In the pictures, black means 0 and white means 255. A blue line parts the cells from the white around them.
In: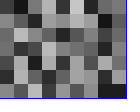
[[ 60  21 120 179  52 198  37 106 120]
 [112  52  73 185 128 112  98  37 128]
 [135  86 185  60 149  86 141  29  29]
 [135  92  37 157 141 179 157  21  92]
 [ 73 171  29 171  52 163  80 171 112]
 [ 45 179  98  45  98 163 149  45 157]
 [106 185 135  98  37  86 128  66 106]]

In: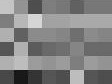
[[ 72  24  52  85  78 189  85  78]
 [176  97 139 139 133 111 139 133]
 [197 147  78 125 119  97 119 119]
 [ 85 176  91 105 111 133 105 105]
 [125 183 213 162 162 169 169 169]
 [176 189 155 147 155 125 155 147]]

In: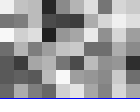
[[ 89  60 166 180 117  75 187 144 150  46]
 [ 89  97  89 187 248 158 150 138 202 110]
 [117 125 187  75  67  60 173 214 240 222]
 [103 173 125 103 208 228 166 131 214 166]
 [110 180 125 158 194 202 110 110 173 138]
 [240 194 187  39 138 180 222 117 214 202]
 [248 208 222  32 150 166 234 144 214 158]]

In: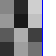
[[152  24 193]
 [134  40 207]
 [ 47 158 114]
 [ 90 173  63]]

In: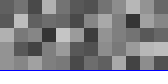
[[147  88  67 127 155  88  81 141 121 155 183 189]
 [ 96 115  73 177 115  88  81 115 141 183 147 103]
 [177 121 134  53 197 155  60 147 127 115  88 103]
 [147 134 161 127 121  73 109  96 169  67 141  81]
 [ 88 189  96 109 103  73 134 169 127  53 161 134]]

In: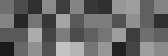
[[132  39 117  55 164  89 125 125  82 144  96  47]
 [110  75  47 138  61 132  55  47 150 158  96 132]
 [ 89  89 172  68 125  75  96 117 158  61 110  96]
 [ 26 104 144  82 195 180 117 150  33  68 158 138]]

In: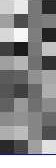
[[ 63  26 119 194]
 [ 84  63 105 174]
 [ 41  71 159 224]
 [159  78 119 126]
 [ 91  97 145 167]
 [139 145 133 105]
 [ 97 152 112 139]
 [159 181 112  49]
 [174 188 133  78]
 [208 232 119  41]
 [216 247 126  34]]
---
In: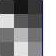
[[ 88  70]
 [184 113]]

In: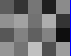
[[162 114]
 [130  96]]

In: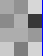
[[176  56]
 [173 153]]

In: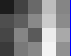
[[ 94 137]
 [133  90]]

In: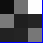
[[ 31  36]
 [ 36 119]]

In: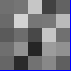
[[211 118]
 [109  72]]

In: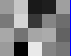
[[213  55]
 [115 166]]

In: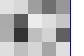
[[ 90 236]
 [ 50 190]]
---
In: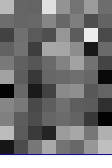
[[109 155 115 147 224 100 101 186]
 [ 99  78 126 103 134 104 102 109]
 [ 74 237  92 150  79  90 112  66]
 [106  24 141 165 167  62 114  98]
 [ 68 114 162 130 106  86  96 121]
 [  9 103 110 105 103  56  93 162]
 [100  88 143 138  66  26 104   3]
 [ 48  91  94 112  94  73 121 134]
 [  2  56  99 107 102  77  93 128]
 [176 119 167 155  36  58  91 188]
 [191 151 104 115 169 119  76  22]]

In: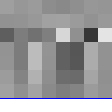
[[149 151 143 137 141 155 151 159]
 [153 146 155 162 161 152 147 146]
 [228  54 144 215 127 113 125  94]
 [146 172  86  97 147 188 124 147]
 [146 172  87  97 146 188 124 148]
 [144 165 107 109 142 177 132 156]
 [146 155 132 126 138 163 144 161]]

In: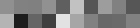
[[ 86 129 157  86 194  95 145 128 129 144]
 [129 106 104 129 166 226  63 101  29 180]]

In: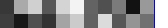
[[153  18 123  80  99 243 212  87 208 170  56]
 [112 148  87 219  97 203 164  51  79  24  62]]

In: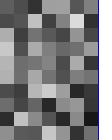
[[128  86 160 159  50  77  94]
 [ 49 219 130  65 192  84  75]
 [ 71 148  70  89 115  63 174]
 [156 112 104 127 171  80 200]
 [ 54 171  75 132 117 110 181]
 [115 126  81 115 168 111 177]
 [ 57  40 158 203 182  62  76]
 [ 54 151 139  40 101  70 109]
 [ 23 138  40  84 138 193  44]
 [113  50 148 198  87  90 143]]

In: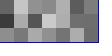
[[125  92 176 138 145 197 100]
 [110 111 174 202  85 171  59]
 [108 173 116 144 170 121 142]]

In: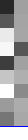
[[160  40]
 [164  87]
 [166 234]
 [ 86 247]
 [161  61]
 [175 197]
 [138 254]
 [172 155]
 [168 118]]

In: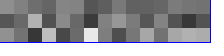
[[114 117 123 102  98  97 121  94  85 131 133 101 110 129 143]
 [ 83  56  83 131  86 123 151 129  59 104 138  81 178 105  86]
 [172 177 167 114 167 119  78 126 233 107  72 190  55 115 145]]
